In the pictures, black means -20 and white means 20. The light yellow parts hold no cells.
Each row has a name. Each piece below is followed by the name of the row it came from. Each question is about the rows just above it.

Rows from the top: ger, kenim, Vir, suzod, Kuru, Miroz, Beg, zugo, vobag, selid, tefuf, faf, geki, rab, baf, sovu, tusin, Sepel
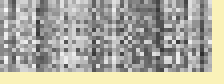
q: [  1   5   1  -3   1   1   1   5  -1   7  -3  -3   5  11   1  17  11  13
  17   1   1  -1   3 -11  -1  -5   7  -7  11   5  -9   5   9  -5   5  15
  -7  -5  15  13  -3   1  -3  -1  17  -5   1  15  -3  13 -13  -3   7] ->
rab
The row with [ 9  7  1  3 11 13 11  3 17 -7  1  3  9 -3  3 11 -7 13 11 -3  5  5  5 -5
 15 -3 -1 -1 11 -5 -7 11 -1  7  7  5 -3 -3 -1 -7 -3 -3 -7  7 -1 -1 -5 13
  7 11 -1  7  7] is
tusin
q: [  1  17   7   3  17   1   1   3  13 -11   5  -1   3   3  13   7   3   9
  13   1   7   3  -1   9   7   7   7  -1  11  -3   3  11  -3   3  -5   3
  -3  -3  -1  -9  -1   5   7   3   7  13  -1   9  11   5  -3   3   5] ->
vobag
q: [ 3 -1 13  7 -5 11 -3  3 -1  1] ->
kenim
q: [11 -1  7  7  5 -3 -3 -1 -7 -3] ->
tusin
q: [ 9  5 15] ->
kenim
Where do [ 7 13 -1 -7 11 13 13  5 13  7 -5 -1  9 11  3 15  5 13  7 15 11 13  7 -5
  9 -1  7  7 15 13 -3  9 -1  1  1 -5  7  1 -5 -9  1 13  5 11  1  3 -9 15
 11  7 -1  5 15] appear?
ger

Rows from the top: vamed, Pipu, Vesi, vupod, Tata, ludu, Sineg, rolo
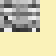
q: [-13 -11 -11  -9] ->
rolo
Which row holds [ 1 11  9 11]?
vamed
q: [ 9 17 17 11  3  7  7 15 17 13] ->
Vesi
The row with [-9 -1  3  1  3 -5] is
Pipu

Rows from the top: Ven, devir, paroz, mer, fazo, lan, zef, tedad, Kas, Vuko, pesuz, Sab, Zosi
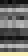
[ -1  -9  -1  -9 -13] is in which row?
fazo
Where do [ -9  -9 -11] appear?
Kas
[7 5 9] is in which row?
paroz
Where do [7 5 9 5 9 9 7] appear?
paroz

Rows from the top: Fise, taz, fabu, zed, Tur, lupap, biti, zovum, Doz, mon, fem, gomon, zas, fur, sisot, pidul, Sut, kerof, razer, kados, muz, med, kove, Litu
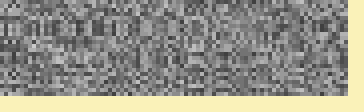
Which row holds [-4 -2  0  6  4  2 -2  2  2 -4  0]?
razer
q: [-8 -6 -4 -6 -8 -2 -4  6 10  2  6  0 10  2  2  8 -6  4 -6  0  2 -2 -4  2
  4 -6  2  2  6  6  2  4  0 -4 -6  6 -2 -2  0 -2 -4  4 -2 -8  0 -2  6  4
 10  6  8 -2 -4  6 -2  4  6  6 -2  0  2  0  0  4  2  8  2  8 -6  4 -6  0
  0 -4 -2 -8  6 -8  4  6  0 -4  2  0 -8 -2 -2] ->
Tur
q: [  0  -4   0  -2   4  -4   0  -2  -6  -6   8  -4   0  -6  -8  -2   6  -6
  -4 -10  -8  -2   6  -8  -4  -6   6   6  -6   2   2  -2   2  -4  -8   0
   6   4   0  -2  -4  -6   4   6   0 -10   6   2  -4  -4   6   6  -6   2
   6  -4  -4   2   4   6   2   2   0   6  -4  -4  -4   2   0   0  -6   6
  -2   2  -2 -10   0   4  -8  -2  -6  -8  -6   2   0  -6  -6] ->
Sut
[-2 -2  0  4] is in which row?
zas
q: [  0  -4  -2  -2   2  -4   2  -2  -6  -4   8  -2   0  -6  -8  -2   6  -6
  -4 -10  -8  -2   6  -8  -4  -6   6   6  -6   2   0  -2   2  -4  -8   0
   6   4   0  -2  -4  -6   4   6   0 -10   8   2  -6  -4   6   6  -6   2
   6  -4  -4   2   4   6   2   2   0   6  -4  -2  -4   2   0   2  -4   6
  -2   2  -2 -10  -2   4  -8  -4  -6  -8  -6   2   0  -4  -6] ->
lupap

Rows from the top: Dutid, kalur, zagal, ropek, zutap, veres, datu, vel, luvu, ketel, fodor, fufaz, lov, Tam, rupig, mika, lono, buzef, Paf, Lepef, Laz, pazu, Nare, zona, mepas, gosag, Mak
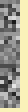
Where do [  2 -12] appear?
mepas
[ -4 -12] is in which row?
buzef
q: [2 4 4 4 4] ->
luvu

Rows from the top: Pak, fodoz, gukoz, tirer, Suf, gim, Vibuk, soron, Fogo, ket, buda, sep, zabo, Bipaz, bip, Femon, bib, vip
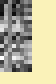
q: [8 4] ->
Suf
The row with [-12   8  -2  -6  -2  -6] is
buda

